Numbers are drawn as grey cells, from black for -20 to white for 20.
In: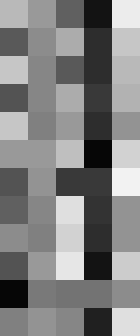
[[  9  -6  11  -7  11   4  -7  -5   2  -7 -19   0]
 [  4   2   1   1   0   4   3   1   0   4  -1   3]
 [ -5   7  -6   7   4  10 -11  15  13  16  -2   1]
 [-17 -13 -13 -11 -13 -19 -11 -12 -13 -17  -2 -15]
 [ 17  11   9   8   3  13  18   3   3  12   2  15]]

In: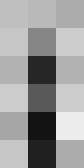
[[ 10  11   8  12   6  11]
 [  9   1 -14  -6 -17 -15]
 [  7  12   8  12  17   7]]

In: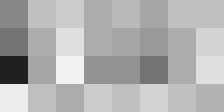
[[  1  -2 -15  17]
 [ 10   7   6  10]
 [ 12  15  18   7]
 [  7   7   3  12]
 [  9   6   3  10]
 [  6   4  -2  13]
 [ 10   7   7  10]
 [ 10  13  15   8]]

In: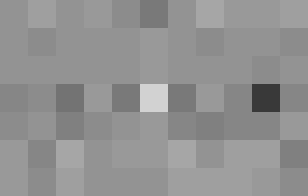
[[  3   3   3   1   2   4   4]
 [  5   2   3   2   3   1   2]
 [  3   3   3  -2   0   6   5]
 [  4   3   3   4   2   3   3]
 [  2   3   3  -1   3   4   3]
 [ -1   4   4  13   4   4   3]
 [  3   3   3  -1   1   6   5]
 [  6   2   3   4   0   3   5]
 [  4   3   3   1   1   5   5]
 [  4   3   2 -11   1   5   4]
 [  5   2   3   1   4   0   2]]

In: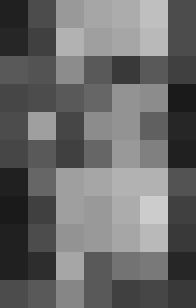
[[-15 -14  -6  -9  -8  -9 -15 -16 -15 -15  -8]
 [ -8 -10  -7  -8   5  -6  -4 -10  -8 -13  -6]
 [  4   8   2  -6  -9 -10   5   5   3   6   1]
 [  6   5  -6  -4   2  -4   6   4   4  -6  -6]
 [  7   6 -11   3   3   4   8   7   6  -2 -10]
 [ 10   9  -6   2  -5   0   8  12   9  -1  -9]
 [ -8  -8 -10 -16 -14 -15  -7 -10 -11 -14 -11]]

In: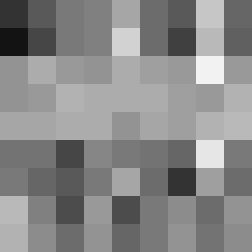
[[-12 -17   3   3   6  -2  -1   9   8]
 [ -6  -9   7   4   6  -2  -4   0   2]
 [ -1  -1   4   8   7  -9  -6  -8  -3]
 [  0   0   3   7   7   1  -1   4   3]
 [  6  13   7   7   3  -1   6  -8  -4]
 [ -3  -3   5   7   6  -2  -3  -1  -1]
 [ -6 -10   4   5   5  -4 -12   2   3]
 [ 11   9  18   4   8  16   5  -3  -2]
 [ -4  -5   4   8   9  -1  -3   3   2]]

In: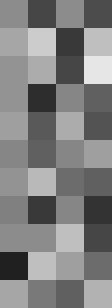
[[  2   6   3   3   5   1   3   0   2 -15   6]
 [ -9  12   7 -13  -6  -5   9 -11   2  10  -1]
 [  2 -11  -9   1   7   1  -3   1  10   5  -5]
 [ -8  10  16  -5  -7   5  -5 -12  -9  -3   8]]
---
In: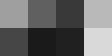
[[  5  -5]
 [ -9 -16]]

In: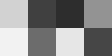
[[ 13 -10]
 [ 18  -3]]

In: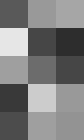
[[-6  4]
 [16 -9]]

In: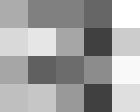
[[ 7  0]
 [14 16]]

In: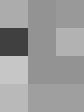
[[  7   3]
 [-10   3]]

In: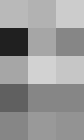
[[  9   8]
 [-15   6]]

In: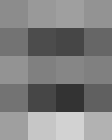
[[ 2  4]
 [-2 -8]]

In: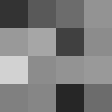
[[-12  -6]
 [  4   6]]
